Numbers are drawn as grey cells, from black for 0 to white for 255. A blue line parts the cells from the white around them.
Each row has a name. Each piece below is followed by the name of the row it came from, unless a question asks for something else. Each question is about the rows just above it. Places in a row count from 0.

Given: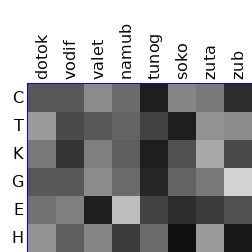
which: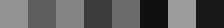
H
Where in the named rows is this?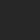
G, 4
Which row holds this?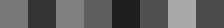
K
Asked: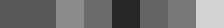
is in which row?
G
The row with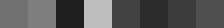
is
E

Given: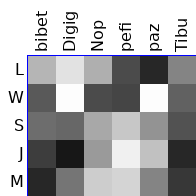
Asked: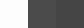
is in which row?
W
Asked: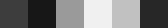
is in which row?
J
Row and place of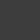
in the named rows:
J, 0
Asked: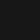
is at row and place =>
J, 1

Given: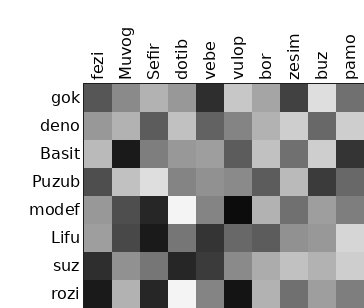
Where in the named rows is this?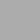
suz, 6
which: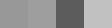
Basit
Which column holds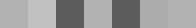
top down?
bor
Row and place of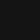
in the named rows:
rozi, 5

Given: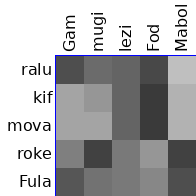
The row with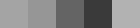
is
kif
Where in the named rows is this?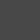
ralu, 3
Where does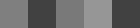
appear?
roke
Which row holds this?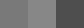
Fula
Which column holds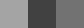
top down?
mugi

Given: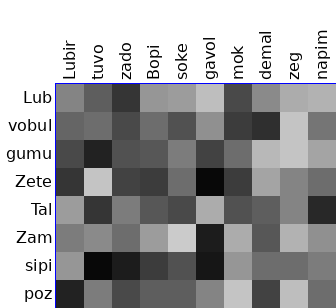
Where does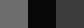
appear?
Zete
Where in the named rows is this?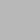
gumu, 7
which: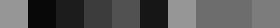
sipi
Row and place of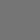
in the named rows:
vobul, 9
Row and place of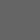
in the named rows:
vobul, 0
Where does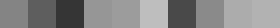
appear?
Lub

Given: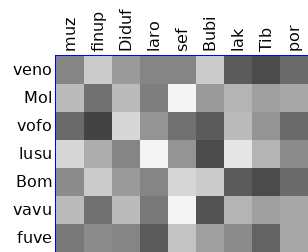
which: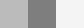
Mol
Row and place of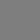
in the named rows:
Mol, 3

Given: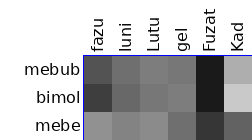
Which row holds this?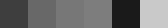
bimol
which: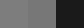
mebub
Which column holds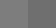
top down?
gel

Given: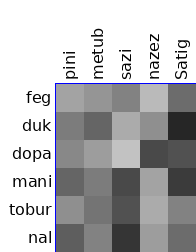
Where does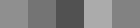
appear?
tobur
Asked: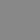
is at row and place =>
dopa, 0
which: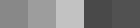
dopa
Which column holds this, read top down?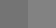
metub

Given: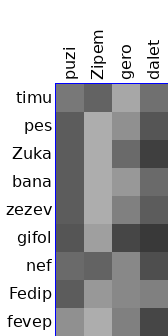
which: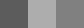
zezev
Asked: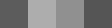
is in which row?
pes
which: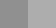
fevep
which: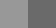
bana
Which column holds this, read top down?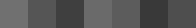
dalet

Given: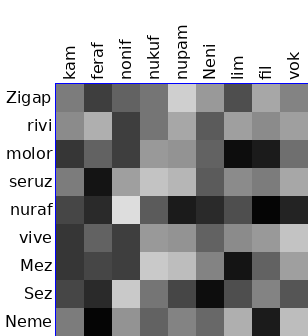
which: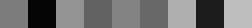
Neme
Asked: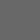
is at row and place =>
Neme, 5

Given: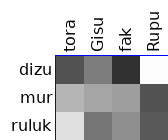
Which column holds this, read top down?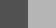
tora
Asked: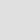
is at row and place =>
ruluk, 0
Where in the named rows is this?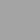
mur, 1
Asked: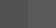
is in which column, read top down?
Rupu
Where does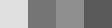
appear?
ruluk
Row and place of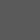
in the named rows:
ruluk, 3

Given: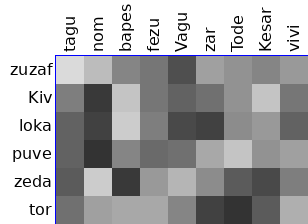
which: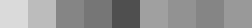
zuzaf
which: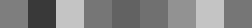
Kiv
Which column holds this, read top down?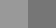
vivi
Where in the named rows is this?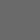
puve, 3
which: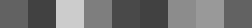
loka

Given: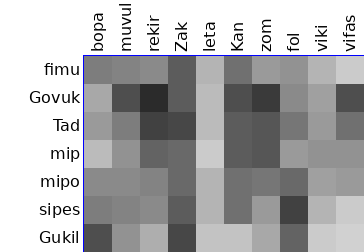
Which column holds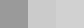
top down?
vifas
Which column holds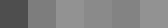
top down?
muvul
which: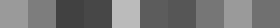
Tad
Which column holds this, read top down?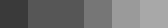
zom
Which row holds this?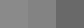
mipo
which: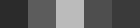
Govuk

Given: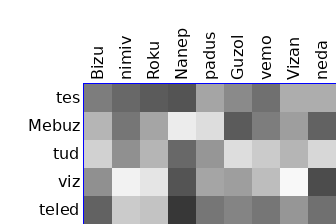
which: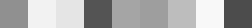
viz
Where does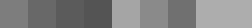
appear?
tes

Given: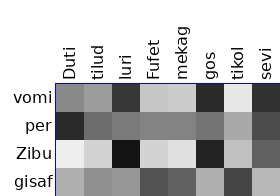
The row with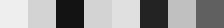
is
Zibu
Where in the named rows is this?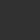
vomi, 7

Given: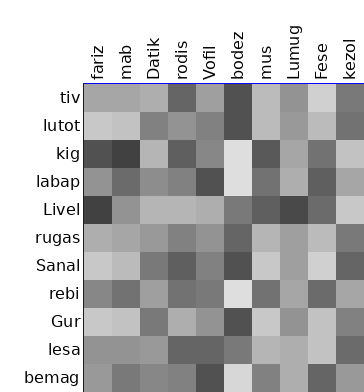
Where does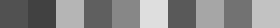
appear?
kig
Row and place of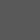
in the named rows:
kig, 6
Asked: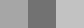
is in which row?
kig
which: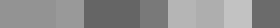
lesa
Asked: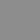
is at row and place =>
labap, 2

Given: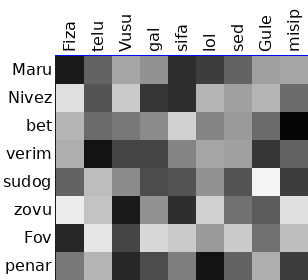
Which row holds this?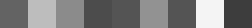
sudog
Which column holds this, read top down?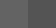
telu
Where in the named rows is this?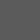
zovu, 7
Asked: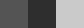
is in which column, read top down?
sifa

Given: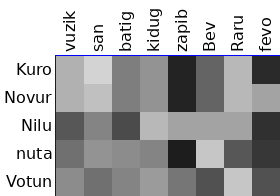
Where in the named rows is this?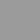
Votun, 3
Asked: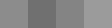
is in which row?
Votun

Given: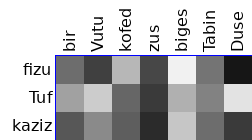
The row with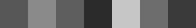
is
kaziz
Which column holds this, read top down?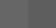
kofed
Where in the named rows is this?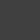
fizu, 1
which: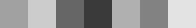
Tuf
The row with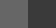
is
Tuf

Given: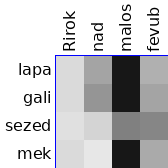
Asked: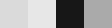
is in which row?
mek
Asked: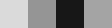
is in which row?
gali
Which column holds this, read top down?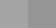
nad
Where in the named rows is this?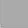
mek, 3
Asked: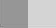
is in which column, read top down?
nad
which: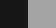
gali

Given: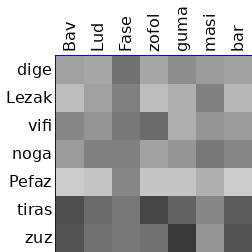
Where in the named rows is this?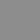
dige, 4
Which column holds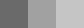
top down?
zofol

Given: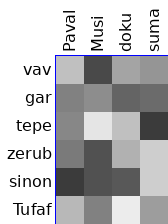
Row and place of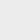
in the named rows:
Tufaf, 2
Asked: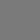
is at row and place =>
zerub, 0
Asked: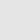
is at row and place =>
tepe, 1
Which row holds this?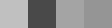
vav
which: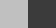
tepe
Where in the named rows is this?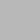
Tufaf, 0
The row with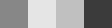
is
tepe

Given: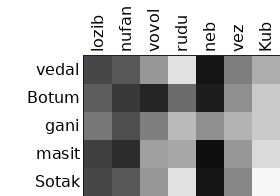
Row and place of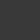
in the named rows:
Botum, 1
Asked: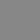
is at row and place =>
Sotak, 5

